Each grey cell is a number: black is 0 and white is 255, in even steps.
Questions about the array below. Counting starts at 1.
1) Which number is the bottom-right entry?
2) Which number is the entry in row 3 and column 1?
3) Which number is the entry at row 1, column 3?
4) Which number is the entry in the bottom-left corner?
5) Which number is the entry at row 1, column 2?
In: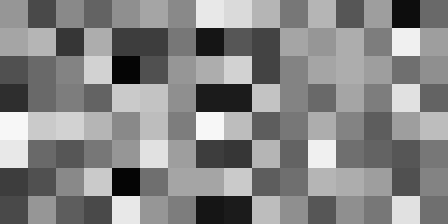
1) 111
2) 80
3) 137
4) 73
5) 73

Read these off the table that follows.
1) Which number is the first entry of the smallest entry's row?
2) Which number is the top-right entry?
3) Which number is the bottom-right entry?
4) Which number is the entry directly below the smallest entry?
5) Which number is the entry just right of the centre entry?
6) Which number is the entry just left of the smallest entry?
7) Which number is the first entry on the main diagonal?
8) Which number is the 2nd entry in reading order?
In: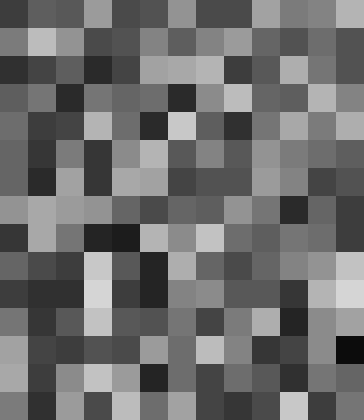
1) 162
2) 180
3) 117
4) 101
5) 94
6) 139
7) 61
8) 94
